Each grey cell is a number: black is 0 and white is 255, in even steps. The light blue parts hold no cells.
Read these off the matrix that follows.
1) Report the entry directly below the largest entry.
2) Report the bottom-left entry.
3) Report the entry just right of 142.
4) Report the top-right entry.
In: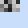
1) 156
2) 142
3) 76
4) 46

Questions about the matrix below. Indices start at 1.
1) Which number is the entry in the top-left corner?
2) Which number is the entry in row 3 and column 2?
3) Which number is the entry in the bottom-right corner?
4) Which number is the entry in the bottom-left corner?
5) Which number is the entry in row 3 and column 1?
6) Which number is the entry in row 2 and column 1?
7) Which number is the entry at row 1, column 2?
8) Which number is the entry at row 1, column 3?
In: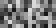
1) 142
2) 49
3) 49
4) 129
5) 89
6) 129
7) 158
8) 74

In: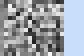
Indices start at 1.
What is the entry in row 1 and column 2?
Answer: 74
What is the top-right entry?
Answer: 59
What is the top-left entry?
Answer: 140
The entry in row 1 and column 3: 115
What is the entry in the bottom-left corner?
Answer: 156
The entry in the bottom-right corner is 170
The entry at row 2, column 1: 115
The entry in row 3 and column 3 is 229
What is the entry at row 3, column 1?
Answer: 128

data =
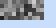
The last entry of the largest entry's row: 145
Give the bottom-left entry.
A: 31
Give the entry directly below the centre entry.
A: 99
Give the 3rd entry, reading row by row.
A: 157
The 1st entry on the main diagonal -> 113
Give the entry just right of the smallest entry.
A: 113
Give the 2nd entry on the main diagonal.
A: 129
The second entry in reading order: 113
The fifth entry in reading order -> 129
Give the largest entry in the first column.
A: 173
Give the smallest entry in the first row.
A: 85
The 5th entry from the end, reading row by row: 145
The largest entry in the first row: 203
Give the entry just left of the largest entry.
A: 157
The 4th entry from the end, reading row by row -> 99
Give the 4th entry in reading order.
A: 99
